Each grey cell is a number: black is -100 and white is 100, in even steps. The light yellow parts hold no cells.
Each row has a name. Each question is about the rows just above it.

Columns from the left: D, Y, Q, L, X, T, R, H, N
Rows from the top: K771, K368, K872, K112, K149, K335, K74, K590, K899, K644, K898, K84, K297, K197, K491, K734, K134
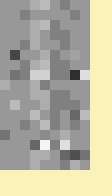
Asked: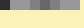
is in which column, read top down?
H
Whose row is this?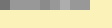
K197
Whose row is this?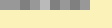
K297
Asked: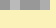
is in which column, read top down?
X
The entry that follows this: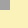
[19]
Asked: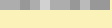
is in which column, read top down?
L
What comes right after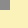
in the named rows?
[19]

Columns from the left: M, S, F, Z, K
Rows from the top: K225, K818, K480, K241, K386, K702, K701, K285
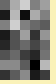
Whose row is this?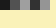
K241
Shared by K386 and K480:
[-18]

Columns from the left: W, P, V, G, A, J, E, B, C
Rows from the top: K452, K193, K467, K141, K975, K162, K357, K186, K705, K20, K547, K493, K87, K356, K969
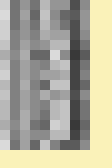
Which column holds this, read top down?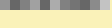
A
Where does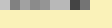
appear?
K975
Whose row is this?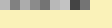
K493

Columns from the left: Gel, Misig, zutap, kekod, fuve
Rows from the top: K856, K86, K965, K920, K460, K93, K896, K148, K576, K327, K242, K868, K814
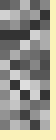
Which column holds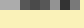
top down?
fuve
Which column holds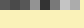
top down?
fuve
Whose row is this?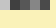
K896
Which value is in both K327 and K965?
[-60]
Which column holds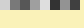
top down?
zutap
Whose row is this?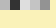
K576

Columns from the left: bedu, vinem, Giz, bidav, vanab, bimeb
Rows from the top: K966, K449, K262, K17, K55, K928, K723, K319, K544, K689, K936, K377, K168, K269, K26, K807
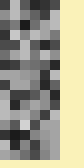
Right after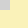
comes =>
[-41]
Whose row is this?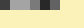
K544
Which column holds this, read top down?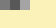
bidav
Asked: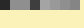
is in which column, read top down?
vanab
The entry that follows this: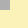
[4]
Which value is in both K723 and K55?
[-69]

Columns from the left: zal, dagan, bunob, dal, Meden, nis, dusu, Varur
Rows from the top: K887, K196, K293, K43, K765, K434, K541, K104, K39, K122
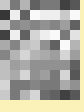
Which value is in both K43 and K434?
[67]
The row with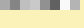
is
K765
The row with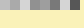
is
K104
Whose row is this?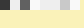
K196
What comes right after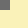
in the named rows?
[-24]
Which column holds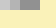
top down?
dal

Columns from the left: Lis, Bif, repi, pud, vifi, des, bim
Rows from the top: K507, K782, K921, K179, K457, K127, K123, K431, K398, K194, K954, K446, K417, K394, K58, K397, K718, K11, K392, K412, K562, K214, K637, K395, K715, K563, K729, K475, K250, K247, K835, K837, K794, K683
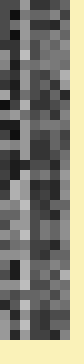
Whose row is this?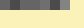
K247
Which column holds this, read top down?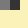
vifi
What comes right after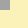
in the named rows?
[-69]
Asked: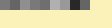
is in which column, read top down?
bim
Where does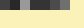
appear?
K397

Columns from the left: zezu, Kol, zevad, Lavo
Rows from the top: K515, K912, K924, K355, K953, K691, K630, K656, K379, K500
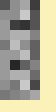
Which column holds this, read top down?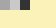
zevad
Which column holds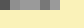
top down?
zezu
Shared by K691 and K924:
[21]
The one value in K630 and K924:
[21]

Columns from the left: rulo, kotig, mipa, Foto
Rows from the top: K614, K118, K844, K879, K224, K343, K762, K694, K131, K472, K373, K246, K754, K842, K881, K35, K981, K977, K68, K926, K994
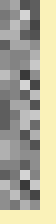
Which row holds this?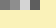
K118
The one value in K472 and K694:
[48]
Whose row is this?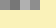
K994

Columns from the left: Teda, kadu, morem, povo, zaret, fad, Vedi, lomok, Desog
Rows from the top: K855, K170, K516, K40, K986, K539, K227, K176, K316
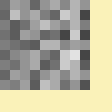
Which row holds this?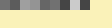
K40
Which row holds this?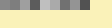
K316
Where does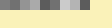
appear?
K227
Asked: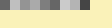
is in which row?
K170
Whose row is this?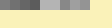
K986

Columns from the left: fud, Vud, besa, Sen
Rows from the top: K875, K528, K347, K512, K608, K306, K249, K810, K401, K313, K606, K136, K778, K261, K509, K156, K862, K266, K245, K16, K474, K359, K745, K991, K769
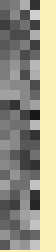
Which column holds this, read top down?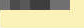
besa
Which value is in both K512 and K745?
[-21]
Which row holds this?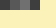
K347

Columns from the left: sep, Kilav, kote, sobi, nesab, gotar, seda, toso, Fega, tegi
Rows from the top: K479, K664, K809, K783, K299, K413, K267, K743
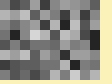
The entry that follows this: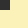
[24]
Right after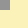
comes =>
[6]
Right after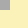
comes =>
[-43]

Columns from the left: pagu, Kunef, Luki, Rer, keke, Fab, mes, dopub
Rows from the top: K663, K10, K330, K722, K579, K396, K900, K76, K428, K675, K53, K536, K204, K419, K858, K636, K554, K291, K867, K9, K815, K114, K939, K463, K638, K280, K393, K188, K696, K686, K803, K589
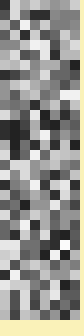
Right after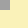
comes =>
[61]
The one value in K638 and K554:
[-12]
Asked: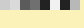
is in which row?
K280
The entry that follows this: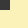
[61]

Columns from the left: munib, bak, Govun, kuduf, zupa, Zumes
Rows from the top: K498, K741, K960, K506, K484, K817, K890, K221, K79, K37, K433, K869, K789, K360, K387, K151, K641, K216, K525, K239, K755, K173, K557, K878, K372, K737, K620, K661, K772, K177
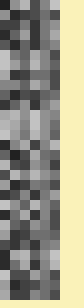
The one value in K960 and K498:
[14]
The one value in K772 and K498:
[-40]
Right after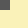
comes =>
[-66]
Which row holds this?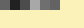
K151
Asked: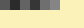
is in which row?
K484

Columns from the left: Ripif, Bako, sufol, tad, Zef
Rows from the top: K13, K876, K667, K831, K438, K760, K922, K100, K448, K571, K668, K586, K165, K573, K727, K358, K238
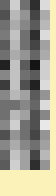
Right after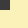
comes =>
[52]
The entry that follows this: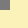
[52]
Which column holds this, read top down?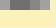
sufol

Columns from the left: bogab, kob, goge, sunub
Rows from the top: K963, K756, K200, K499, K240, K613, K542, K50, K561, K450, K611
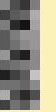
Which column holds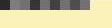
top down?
kob
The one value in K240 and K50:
[-29]

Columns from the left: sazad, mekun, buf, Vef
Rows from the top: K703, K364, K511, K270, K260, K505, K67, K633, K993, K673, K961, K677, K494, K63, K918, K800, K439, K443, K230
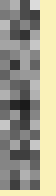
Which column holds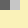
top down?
Vef
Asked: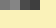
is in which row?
K364
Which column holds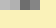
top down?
Vef
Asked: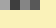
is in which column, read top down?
mekun
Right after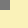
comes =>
[4]

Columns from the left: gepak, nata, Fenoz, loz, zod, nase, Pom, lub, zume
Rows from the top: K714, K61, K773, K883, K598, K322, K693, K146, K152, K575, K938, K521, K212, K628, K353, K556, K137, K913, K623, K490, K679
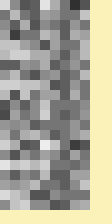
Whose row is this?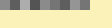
K773
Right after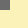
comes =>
[1]
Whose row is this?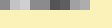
K679
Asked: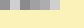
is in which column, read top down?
Fenoz
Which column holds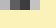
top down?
nata
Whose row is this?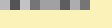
K575
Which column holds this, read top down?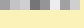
zod

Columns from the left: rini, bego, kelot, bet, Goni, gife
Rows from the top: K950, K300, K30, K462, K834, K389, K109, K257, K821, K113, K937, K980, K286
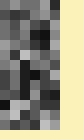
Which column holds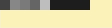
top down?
kelot
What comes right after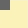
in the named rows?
[-58]
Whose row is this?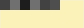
K821
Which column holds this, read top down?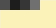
gife
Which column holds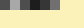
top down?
gife

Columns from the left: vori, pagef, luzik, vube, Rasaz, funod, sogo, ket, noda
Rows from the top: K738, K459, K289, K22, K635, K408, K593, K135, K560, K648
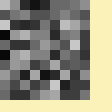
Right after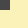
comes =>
[2]
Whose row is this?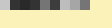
K289

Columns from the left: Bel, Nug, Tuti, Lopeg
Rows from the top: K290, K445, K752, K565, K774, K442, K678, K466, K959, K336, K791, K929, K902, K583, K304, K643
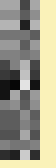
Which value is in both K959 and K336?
[-85]
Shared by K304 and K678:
[1]
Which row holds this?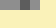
K445

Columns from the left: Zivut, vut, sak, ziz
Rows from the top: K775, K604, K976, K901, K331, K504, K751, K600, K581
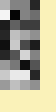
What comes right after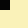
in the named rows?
[3]
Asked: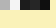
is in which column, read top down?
Zivut
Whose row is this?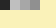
K901
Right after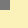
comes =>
[-88]
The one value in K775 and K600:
[-70]
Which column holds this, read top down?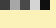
sak
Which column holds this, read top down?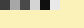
sak

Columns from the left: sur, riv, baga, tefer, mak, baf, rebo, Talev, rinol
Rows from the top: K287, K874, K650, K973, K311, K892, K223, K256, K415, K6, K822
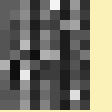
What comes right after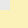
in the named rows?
[-78]
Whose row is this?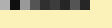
K223
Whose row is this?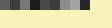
K650
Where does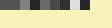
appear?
K6
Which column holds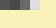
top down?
Talev
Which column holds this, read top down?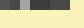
baf

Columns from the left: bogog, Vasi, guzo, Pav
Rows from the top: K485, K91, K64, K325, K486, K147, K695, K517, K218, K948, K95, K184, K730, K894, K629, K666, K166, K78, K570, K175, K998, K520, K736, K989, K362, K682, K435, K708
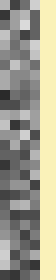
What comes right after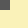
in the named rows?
[33]
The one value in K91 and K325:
[-23]
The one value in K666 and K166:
[-23]
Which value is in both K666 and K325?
[-23]

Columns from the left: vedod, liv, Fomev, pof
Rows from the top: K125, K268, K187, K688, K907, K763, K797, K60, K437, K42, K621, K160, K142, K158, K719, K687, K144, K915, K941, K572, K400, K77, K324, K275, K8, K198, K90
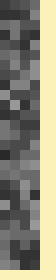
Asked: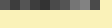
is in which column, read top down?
Fomev
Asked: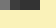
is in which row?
K198
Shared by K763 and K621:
[-17]
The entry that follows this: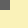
[-52]

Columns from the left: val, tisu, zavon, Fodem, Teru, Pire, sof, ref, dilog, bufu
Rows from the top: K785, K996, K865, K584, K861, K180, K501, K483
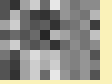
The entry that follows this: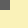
[-61]
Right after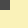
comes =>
[35]
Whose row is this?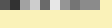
K785

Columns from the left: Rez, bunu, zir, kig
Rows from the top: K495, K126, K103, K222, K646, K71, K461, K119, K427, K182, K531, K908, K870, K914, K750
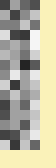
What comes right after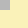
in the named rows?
[26]
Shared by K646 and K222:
[92]
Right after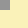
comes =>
[36]

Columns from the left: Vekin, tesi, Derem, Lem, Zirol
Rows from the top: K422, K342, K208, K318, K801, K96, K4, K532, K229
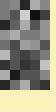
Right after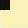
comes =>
[-50]
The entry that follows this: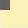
[35]
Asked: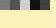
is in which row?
K342
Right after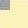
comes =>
[16]

